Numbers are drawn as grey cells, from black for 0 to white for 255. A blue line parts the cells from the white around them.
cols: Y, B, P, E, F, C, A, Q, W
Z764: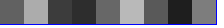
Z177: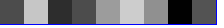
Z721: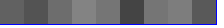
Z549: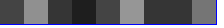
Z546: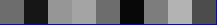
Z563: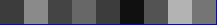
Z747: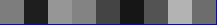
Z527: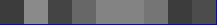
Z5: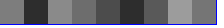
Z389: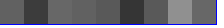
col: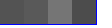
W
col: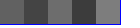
Y
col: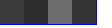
P
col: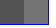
A
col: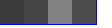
F
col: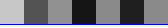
B

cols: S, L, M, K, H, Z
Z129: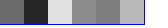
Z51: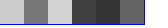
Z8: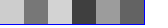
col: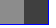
K
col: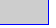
S
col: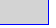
M

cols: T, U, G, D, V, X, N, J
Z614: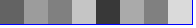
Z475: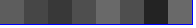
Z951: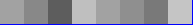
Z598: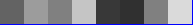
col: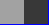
V
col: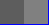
G
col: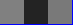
N

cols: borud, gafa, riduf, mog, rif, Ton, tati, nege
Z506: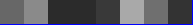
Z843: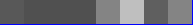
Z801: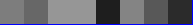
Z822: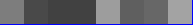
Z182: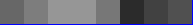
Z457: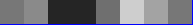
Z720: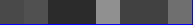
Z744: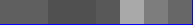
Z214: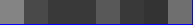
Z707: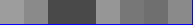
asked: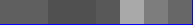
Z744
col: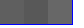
tati

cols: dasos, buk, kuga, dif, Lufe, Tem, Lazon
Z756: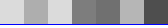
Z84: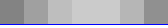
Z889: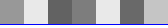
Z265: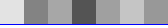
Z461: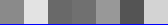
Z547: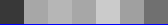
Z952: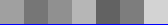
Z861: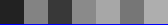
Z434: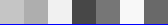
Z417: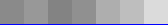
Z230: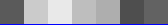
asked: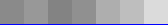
Z417
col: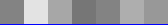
buk
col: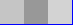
Lazon
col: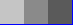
dasos
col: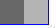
kuga

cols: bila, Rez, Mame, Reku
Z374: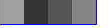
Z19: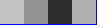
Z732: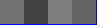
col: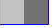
bila
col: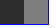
Mame
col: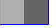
Reku
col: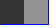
Rez
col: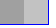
bila

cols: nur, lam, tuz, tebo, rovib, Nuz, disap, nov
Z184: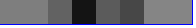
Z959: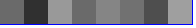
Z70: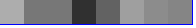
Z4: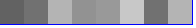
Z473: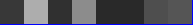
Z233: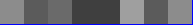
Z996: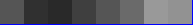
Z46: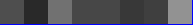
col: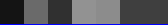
tebo
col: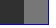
lam
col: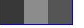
nur
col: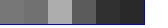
lam
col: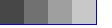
Nuz

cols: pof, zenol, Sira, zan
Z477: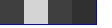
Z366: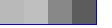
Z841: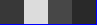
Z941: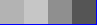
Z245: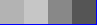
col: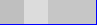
zenol
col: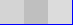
zenol
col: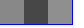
Sira
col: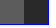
zan
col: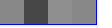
Sira

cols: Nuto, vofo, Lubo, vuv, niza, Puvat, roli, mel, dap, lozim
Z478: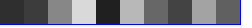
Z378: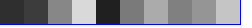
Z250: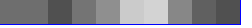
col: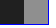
niza
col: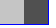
lozim
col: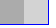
roli
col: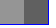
dap
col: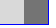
vuv
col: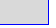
vuv
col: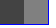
mel

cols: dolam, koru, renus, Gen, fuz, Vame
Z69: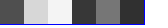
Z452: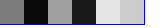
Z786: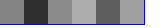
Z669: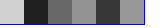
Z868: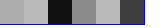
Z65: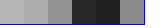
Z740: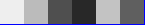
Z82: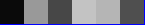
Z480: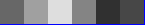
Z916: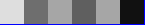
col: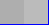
koru
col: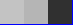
fuz
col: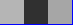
fuz
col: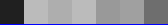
koru
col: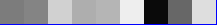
dolam
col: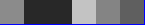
Gen

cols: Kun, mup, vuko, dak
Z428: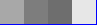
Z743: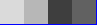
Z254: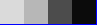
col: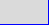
Kun
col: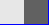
dak
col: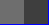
vuko

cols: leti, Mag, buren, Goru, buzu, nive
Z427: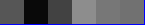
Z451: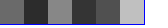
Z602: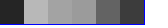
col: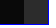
Mag
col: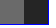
leti
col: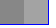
buren
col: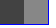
buren
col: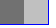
nive
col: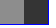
Goru

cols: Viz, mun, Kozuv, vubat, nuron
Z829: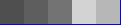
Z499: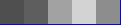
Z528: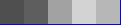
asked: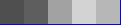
Z528
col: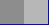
nuron
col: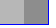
nuron

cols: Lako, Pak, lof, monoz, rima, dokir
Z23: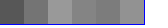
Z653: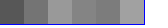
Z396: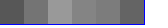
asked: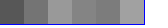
Z653
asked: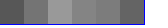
Z396

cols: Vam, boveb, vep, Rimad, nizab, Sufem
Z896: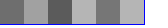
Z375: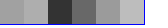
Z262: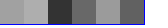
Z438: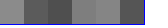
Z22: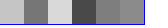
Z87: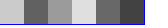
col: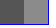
Sufem
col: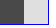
Rimad

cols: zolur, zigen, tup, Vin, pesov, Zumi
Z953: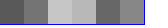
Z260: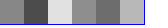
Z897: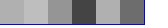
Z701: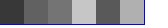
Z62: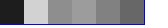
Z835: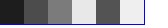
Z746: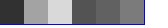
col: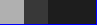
zolur
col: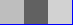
zigen
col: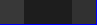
zolur
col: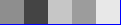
Vin
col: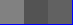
pesov
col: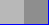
Vin

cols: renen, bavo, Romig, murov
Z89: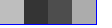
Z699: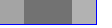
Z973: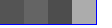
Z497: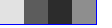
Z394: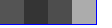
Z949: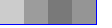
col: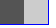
renen
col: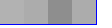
murov
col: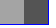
renen

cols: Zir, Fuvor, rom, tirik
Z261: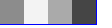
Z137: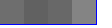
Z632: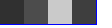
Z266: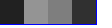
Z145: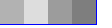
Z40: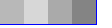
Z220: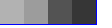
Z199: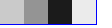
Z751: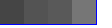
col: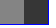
tirik
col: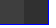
tirik
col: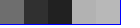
Zir
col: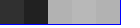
Zir

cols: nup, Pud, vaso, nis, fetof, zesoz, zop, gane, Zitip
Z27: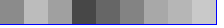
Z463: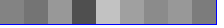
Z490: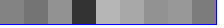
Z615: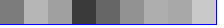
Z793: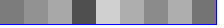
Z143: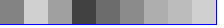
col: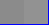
zop
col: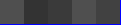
nis
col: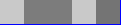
Zitip
